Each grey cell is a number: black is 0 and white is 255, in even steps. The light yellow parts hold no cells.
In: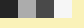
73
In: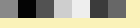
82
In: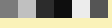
44
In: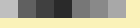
64
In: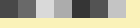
217
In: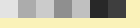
203
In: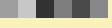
50
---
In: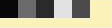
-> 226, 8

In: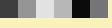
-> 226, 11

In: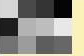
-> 232, 5

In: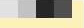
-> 225, 39

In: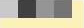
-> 201, 64

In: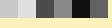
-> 223, 16
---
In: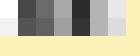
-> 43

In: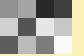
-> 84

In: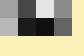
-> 71

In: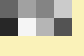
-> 161

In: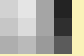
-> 219

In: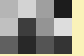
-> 61

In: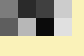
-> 42
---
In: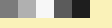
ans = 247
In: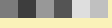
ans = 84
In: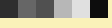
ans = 183
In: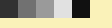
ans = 154
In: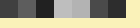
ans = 179
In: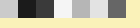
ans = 182
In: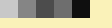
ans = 76
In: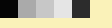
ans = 199
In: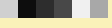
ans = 72
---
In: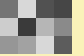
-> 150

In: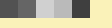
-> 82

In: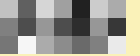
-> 118

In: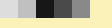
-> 221

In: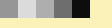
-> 150

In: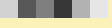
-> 210

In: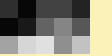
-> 163

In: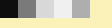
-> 14

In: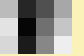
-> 215

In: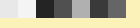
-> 232
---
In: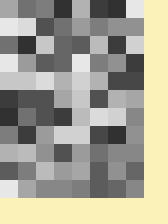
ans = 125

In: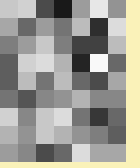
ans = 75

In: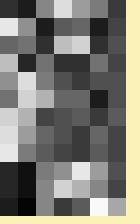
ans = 134

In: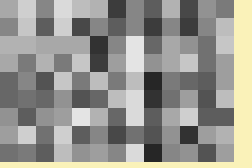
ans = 134

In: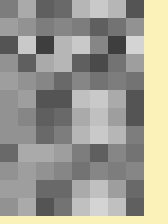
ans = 95
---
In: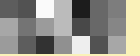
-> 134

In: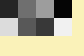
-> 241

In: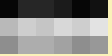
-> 227

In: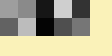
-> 118

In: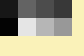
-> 152

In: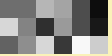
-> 24

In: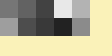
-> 139

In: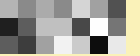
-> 117

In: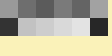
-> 39

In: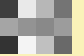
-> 156
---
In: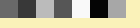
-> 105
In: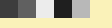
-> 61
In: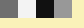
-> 111
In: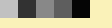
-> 193
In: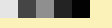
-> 229
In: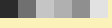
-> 43
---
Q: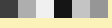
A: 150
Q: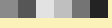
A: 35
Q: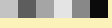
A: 11
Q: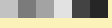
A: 38
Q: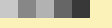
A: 56
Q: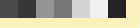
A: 35
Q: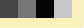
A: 198
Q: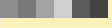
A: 67
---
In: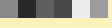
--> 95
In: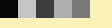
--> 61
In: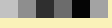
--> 47
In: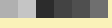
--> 44
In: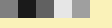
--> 97
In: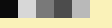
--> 121
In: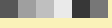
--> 191
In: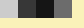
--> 21
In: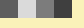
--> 124
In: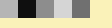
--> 141
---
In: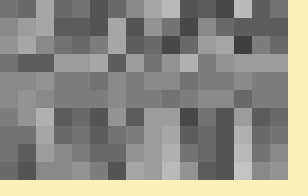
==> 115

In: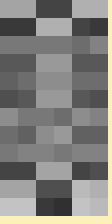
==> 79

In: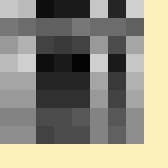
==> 165

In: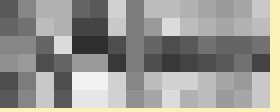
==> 68

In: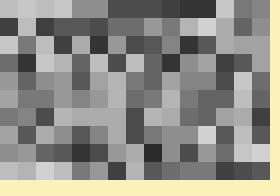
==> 88

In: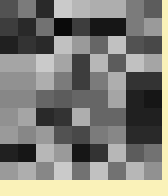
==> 41

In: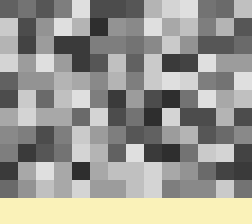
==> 67
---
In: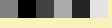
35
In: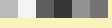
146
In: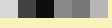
119
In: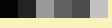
76
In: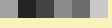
108
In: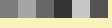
198
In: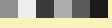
90
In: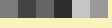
197
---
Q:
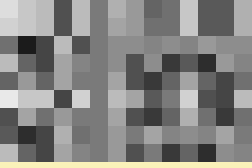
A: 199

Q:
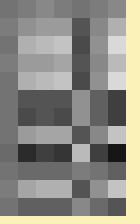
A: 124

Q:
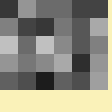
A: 149

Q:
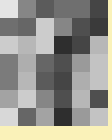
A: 134

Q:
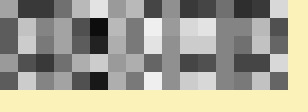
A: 57
